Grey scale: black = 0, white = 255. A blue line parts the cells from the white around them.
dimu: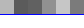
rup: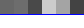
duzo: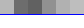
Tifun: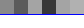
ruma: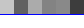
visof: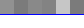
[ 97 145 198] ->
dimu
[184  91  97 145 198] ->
dimu
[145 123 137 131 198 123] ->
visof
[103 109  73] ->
rup

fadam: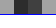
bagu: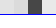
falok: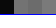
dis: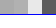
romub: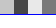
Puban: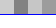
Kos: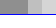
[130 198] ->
Puban
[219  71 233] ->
bagu
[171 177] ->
dis
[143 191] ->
Kos
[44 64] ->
fadam
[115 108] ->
falok

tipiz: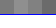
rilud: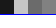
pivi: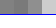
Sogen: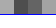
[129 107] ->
tipiz
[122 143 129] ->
tipiz

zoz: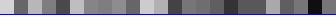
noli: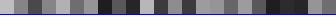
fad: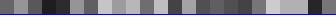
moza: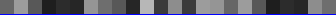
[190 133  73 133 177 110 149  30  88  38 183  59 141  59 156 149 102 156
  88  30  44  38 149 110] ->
noli
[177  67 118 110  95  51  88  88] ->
zoz
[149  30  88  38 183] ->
noli
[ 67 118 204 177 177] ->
fad
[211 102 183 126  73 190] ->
zoz

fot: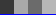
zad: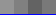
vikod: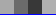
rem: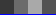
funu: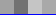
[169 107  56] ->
vikod
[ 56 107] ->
rem
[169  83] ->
rem
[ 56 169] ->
fot
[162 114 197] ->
funu

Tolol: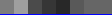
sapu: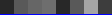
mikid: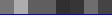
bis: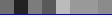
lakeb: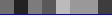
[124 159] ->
Tolol
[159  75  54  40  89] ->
Tolol
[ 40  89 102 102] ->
Tolol

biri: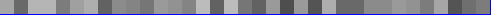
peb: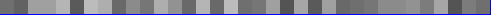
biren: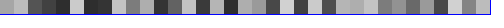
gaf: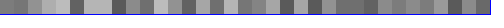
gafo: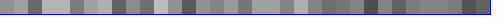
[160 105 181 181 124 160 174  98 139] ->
gafo
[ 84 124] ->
peb
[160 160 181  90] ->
peb
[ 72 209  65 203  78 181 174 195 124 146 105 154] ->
biren
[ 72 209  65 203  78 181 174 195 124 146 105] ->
biren

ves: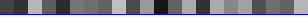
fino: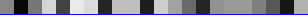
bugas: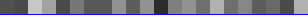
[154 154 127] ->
fino
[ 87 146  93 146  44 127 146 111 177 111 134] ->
bugas

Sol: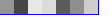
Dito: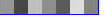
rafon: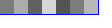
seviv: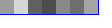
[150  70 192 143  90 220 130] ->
Dito
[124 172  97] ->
rafon
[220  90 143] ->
Sol
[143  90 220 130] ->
Dito

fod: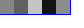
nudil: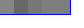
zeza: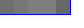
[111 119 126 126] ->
zeza
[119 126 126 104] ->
zeza
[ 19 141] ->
fod
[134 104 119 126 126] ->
nudil

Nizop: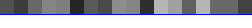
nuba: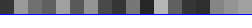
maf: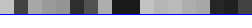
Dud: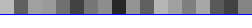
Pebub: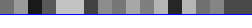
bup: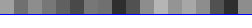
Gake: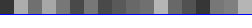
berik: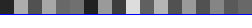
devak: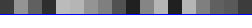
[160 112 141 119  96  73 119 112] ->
bup
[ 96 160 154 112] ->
Dud
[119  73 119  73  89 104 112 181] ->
Gake

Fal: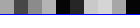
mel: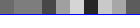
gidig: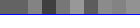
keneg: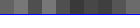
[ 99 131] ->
gidig
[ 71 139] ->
Fal
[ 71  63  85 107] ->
keneg
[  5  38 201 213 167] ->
Fal
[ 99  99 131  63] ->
gidig
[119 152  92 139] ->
gidig
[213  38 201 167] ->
mel

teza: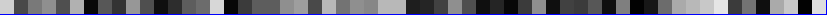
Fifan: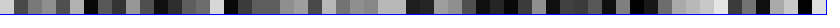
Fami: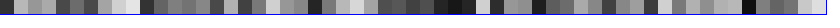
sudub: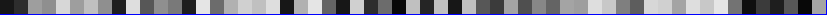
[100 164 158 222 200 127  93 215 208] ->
sudub
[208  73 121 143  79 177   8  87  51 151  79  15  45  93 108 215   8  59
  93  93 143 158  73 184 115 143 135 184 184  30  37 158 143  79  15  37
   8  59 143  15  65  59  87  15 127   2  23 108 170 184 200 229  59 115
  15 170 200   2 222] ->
Fifan
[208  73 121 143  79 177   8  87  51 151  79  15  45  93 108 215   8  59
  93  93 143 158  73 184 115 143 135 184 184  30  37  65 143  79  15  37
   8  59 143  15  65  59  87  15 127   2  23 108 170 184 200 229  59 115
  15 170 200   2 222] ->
teza

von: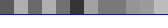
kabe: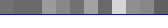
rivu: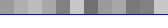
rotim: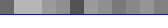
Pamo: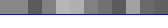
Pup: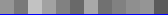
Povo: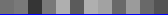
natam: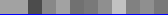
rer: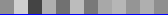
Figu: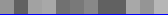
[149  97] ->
Figu
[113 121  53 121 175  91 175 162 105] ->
Povo
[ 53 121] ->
Povo
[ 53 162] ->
von
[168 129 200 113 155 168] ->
rivu
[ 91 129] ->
Pamo

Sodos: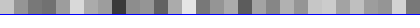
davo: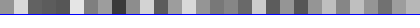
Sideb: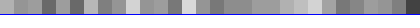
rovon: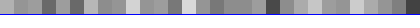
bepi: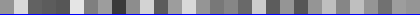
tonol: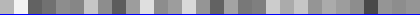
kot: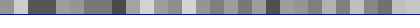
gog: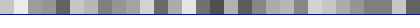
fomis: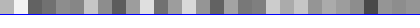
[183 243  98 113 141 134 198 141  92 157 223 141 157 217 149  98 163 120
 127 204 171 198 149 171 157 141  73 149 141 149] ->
tonol
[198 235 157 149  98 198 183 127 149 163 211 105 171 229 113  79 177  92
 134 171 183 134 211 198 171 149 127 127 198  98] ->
gog
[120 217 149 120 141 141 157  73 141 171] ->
rovon

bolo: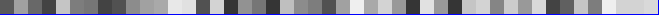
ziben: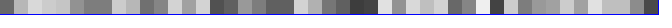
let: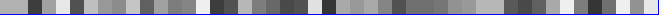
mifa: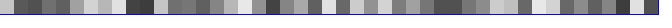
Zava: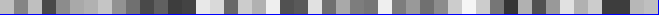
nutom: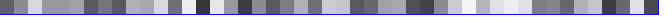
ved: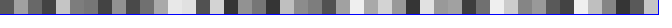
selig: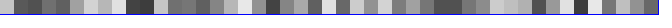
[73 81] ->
let
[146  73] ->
ved
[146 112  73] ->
Zava
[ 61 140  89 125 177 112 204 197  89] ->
nutom
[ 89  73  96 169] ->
let
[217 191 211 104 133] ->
ziben
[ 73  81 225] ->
let

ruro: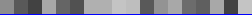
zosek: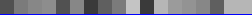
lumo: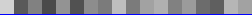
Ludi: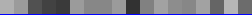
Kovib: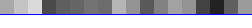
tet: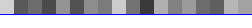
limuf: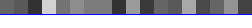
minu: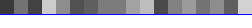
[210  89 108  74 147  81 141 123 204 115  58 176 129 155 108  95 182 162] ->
tet
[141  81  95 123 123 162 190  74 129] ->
minu
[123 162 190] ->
minu
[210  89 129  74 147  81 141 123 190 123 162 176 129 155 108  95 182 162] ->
lumo
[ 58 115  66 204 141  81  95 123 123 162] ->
minu
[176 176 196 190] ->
ruro
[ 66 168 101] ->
ruro

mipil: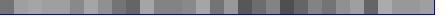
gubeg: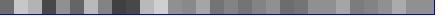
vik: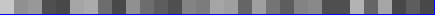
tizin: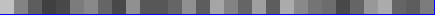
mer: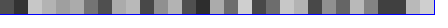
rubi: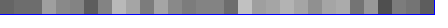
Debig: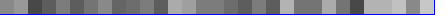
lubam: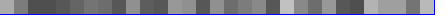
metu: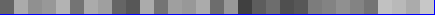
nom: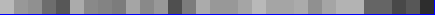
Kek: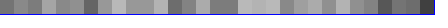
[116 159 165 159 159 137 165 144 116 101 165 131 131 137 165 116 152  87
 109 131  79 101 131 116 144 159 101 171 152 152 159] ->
mipil
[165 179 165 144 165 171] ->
rubi
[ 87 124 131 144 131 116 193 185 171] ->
metu
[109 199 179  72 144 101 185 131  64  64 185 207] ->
mer
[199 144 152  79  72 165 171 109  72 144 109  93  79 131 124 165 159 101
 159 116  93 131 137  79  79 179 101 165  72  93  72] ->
vik

